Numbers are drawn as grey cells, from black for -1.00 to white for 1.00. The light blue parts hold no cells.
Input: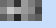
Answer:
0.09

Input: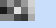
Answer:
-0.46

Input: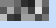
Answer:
0.25

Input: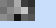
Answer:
-0.85

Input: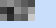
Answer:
-0.18

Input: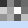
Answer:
0.38

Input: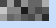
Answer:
-0.42

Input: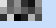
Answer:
-0.75

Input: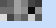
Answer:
-0.23

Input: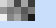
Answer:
0.29
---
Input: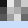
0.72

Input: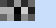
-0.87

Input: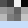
-0.14

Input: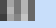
0.04

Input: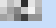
-0.09

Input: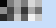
0.58

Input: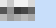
0.33

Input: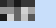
-0.20

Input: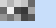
0.28

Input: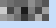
-0.13
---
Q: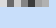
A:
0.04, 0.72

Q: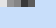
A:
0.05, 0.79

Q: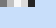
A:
0.94, 0.94

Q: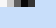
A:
-0.25, 0.94

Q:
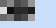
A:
-0.67, 0.73

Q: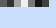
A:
0.88, 0.88
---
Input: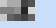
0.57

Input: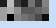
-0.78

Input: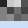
-0.71

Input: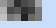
0.18

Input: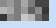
0.09

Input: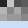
-0.71

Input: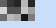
-0.25

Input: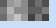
-0.26

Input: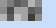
0.18

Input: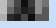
0.48
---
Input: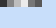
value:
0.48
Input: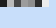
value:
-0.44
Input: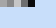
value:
0.55
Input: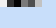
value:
-0.97
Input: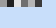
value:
0.79
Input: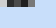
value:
-0.41
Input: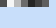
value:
0.46
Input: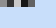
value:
0.58
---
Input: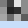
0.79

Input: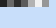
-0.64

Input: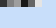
0.24

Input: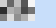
0.49

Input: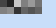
0.55

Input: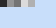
-0.09
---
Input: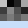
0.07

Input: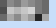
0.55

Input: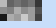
0.00

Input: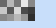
-0.31

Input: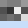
-0.60

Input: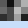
-0.43

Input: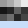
-0.70

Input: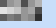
0.66
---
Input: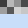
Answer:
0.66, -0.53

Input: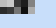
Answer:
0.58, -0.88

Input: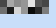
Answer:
0.78, -0.91

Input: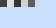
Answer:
0.75, -0.59

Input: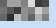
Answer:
0.72, -0.63

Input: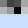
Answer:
0.55, -0.99

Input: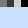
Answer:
0.62, -1.00
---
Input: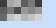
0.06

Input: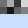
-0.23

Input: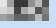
-0.34

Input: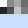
0.53

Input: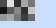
-0.63

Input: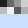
-0.30
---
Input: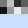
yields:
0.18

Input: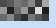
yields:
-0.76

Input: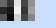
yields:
-0.81

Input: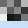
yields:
-0.27

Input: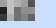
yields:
0.51

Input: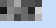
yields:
0.06

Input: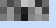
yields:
0.18
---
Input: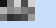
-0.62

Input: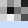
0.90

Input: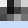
-0.20

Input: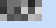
-0.35

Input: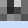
0.10

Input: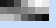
0.50

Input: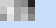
0.73

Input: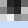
0.88
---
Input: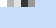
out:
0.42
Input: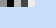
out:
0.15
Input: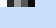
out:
-0.32
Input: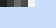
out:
-0.40
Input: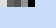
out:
-0.21
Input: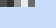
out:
-0.16
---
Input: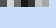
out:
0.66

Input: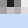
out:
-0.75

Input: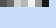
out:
-0.13

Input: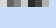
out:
-0.20

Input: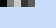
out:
-0.02

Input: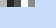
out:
-0.70

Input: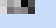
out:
0.25
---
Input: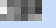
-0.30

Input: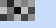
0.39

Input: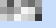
0.67

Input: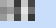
-0.45

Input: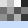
-0.23

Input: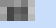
-0.13

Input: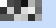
0.51
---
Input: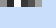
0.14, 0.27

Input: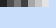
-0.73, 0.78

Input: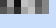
-0.52, 0.04

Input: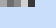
0.31, -0.56

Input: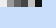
0.87, -0.84

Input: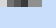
0.69, 0.13
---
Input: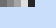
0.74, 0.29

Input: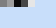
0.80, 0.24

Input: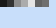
0.79, 0.34

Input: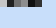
0.55, 0.11

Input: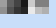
0.83, 0.59

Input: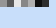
0.81, 0.38

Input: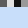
0.77, 0.20

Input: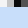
0.91, 0.54

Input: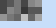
0.49, 0.28
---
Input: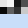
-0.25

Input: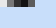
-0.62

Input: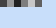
-0.02

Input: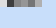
0.18

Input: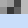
-0.57

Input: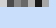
0.42
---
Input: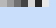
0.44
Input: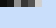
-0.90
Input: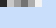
-0.69
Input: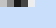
0.53
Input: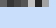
-0.22
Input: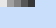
0.81
